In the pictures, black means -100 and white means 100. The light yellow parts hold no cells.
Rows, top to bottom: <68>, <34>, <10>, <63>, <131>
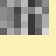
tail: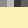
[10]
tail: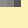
[ 47 -56 -10  34]
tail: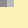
[-56 -23  10]
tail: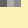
[ 57 -56 -23  69]
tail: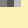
[-56 -10  34]
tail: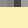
[  0  47 -10]
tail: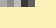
[10]

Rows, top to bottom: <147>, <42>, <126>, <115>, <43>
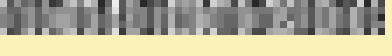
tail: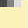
[-55  27  27 -31 -55  27 -31  63  14  38   3  63 -20  63 -20 -20 -31  51
  14 -43 -43  27  38  38  27 -20 -20 -55  38  27  14 -31 -43  27  38 -55
  38 -55]
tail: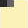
[ 86 -31  27   3 -68 -43 -20 -43  63  14  27  14  51 -55  63  38  27 -43
  51  -7 -68 -43  63  38  -7  51  -7  14 -43  27  38  -7 -55 -31 -43  63
 -68  38 -43]
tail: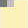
[ -7  14 -43  27  38  -7 -55 -31 -43  63 -68  38 -43]
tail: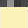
[ 27  51   3  63  38 -68 -20  86 -31  27   3 -68 -43 -20 -43  63  14  27
  14  51 -55  63  38  27 -43  51  -7 -68 -43  63  38  -7  51  -7  14 -43
  27  38  -7 -55 -31 -43  63 -68  38 -43]

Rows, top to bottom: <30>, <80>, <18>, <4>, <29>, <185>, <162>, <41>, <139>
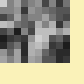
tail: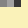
[ 27  16 -33 -33 -67 -56]
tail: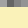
[-45   3 -56 -10]

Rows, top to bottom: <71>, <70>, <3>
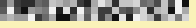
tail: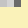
[ -5 -41  54 -41  89 -87]
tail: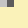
[-41   8  66 -65  42  54 -87  89  32]
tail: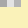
[-65  54  54  66 -17  -5 -41  54 -41  89 -87]
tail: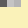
[ 21  42 -53 -75  32  78  42 -65  54  54  66 -17  -5 -41  54 -41  89 -87]

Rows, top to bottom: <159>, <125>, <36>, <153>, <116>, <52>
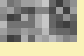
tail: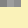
[ 12  45 -10 -20 -20 -31]
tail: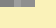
[ 45 -10 -20 -20 -31]
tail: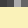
[35 24 45 24  2 12]
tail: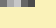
[-51 -31]
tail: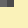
[-51 -31]
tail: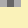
[24 45 24  2 12]

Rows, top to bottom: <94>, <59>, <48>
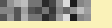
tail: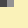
[ 71 -78   4  15]
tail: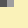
[-33 -44  -8 -57   4 -21  15  49  25]
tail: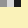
[ 4 15]

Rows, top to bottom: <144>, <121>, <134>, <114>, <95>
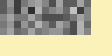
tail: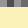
[ 40   4 -28  28   4 -38  40 -17]
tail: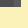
[-6 28  4]
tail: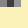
[-63  40 -17   4  17 -17  51 -51   4]
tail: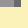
[-38  40   4]
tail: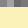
[ 28  -6   4  17  17 -17 -38  40   4]
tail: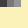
[ 28   4 -38  28 -28 -28  28 -17]
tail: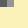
[-51  -6  17  28   4 -38  28 -28 -28  28 -17]

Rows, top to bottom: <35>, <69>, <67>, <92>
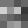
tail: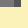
[-20]
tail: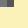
[-20]

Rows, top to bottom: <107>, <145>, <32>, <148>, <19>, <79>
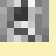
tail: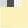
[-1 12]
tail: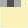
[-11]
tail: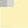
[ 34 -36  34 -11]
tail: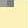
[-57 -57  45  -1  12]
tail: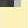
[34 12]
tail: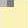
[12]
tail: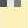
[-1]

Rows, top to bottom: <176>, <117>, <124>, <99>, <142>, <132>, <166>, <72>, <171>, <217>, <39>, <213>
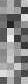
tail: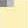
[26 50]
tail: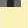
[15]
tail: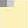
[-19 -44]
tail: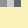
[-44]
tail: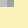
[50]
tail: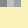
[50]

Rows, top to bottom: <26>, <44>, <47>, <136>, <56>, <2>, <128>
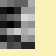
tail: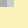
[35 48]
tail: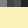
[-72]

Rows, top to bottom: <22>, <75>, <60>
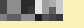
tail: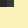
[ 80  24 -25  58]
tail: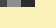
[80 24 35 58]
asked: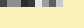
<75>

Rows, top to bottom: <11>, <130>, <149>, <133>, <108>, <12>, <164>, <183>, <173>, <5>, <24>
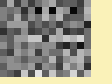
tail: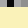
[-94 -39  42]
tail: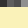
[-51 -39 -13 -39  32 -62 -39 -51 -13]
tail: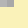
[ 55  42  66 -13]
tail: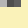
[-26  32]
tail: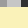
[ 42  32  55  42  66 -13]
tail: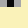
[ 12 -94 -39  42]
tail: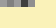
[-13 -13  42 -39  42  22]

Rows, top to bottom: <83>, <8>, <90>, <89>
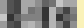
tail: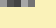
[  1 -59  42 -10 -47   1]
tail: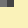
[1]
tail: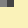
[11]
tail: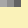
[-10  55  31  31]
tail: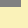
[-59  42 -59 -22 -10]
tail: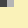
[  1 -47  11]

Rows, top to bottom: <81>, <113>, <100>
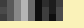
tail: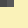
[  6  42 -17 -89 -52 -77 -42]
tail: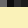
[-52]
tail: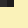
[-52]
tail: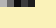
[-42]

